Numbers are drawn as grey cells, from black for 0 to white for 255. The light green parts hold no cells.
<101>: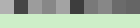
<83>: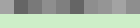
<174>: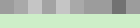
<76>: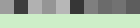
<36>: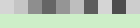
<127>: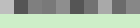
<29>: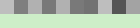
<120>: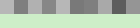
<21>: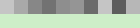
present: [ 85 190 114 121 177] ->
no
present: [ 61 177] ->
yes

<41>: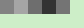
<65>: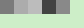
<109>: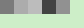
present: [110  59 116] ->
no
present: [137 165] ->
no
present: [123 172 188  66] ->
yes

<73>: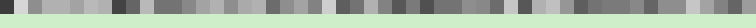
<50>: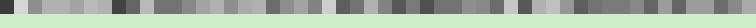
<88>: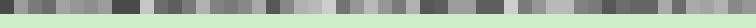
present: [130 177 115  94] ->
no
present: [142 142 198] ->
yes
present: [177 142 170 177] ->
yes
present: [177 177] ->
yes

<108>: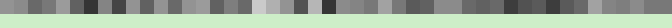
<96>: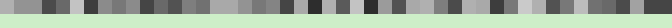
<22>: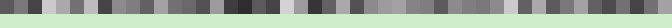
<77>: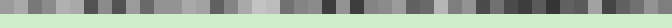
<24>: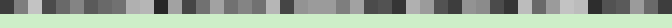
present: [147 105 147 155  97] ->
yes
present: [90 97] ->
yes
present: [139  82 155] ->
yes
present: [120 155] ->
yes

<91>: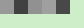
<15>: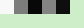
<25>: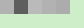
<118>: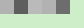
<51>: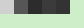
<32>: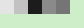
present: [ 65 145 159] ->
yes
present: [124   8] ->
yes
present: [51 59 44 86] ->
no

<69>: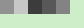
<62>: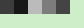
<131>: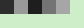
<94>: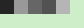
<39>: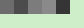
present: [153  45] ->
no
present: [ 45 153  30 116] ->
yes
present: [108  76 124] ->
yes
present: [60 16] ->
no
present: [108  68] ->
no
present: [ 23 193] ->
no
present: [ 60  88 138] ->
no

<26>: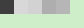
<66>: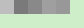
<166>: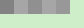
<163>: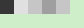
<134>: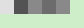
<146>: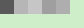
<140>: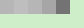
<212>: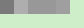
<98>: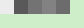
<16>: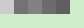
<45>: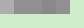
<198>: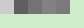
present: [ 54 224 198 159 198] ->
yes
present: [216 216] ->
no
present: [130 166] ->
yes
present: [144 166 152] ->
yes

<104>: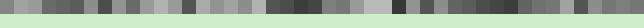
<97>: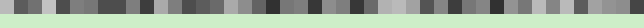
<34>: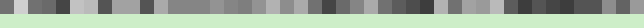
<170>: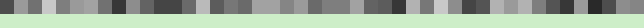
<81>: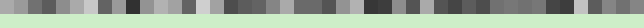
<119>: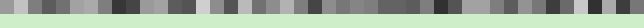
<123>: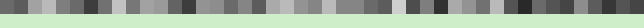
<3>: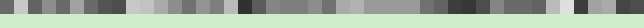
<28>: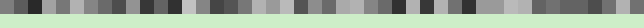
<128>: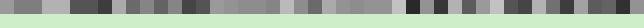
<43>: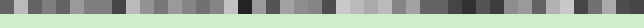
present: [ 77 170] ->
no
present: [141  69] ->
yes
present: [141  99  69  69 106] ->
yes
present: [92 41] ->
yes
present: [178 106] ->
no
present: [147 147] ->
yes
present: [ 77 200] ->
yes

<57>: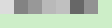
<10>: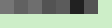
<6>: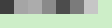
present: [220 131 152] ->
yes
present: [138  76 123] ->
yes
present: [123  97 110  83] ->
no
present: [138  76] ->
yes
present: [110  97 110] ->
no

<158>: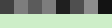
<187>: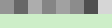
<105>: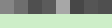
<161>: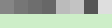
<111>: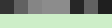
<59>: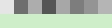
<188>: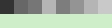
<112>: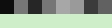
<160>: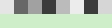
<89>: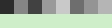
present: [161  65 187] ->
no
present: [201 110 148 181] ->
yes
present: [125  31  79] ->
yes

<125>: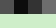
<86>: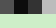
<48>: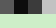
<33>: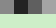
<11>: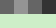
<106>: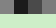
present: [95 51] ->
no
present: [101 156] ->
no
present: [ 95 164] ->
yes
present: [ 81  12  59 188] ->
no
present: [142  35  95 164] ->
no
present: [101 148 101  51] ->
yes
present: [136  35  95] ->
yes

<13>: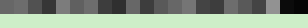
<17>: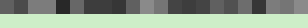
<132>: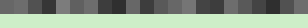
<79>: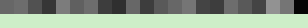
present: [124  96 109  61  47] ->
yes
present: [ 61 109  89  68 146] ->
yes

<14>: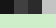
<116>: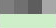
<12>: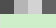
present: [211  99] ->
yes
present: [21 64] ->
yes

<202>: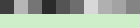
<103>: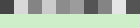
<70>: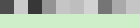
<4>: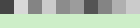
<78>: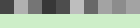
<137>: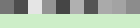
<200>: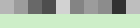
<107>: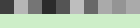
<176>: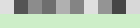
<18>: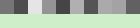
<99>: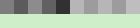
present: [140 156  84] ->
yes
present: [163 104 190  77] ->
no
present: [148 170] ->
yes
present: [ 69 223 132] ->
no
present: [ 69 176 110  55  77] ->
no
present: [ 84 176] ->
no
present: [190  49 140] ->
no

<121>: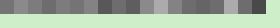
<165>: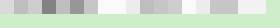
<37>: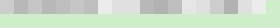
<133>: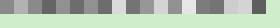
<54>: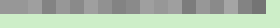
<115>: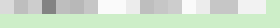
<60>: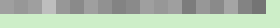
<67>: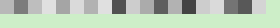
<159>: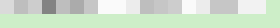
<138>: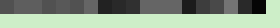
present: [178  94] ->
no
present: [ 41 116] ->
no
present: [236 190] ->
yes
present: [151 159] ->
yes
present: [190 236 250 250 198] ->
no
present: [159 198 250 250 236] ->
no
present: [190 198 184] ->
no

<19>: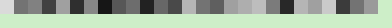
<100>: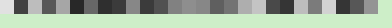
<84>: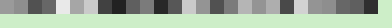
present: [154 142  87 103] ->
no
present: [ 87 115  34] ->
no
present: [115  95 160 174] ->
yes
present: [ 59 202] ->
no

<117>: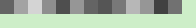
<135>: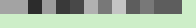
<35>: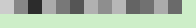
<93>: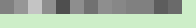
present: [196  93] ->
yes
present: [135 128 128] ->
yes
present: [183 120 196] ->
no
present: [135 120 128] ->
no
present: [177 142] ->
yes
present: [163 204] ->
no
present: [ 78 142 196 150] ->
no

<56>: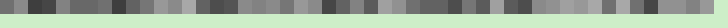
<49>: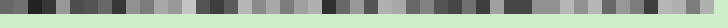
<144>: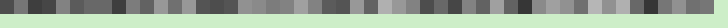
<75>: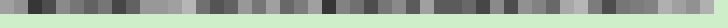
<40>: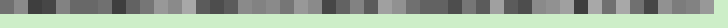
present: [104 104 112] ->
yes
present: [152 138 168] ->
yes
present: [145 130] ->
yes
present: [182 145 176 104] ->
yes

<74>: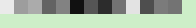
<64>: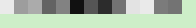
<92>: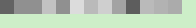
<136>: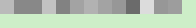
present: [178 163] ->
yes
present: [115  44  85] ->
no
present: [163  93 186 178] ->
yes
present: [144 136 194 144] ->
no
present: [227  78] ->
yes
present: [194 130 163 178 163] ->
yes

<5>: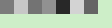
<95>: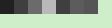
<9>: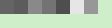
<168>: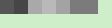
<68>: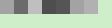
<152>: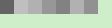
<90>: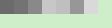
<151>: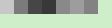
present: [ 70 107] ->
no
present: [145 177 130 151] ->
no

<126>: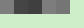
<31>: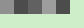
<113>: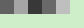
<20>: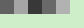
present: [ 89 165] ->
no
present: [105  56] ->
no
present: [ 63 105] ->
no
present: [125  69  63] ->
yes
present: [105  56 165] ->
no
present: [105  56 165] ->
no
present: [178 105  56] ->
no

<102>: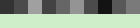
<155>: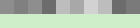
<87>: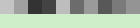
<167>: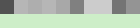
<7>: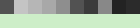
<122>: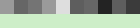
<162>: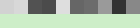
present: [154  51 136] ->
yes
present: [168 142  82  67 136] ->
no
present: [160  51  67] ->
yes
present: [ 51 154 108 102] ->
no
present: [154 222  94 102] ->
yes

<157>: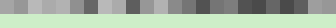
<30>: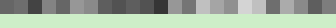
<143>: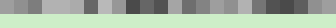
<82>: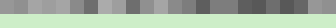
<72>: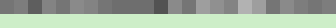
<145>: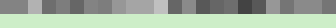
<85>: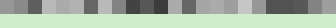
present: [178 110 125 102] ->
yes
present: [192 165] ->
yes
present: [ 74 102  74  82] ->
no
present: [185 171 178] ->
yes
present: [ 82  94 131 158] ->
no
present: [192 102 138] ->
yes
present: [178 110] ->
yes

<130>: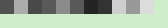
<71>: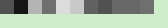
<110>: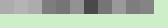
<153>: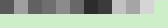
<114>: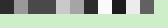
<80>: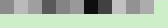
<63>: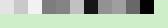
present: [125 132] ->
yes
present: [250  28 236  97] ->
yes
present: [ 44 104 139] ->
no
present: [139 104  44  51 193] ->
no

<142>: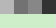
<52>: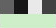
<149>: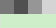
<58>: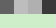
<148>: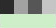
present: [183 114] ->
yes
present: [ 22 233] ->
yes
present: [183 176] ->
no
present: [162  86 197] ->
yes
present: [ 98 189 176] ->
yes
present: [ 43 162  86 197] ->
yes

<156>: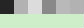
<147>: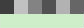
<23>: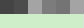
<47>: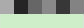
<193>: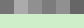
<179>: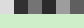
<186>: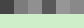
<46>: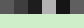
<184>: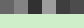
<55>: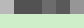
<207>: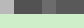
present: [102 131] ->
yes
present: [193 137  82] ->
no
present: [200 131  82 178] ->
no
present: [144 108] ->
no
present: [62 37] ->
no

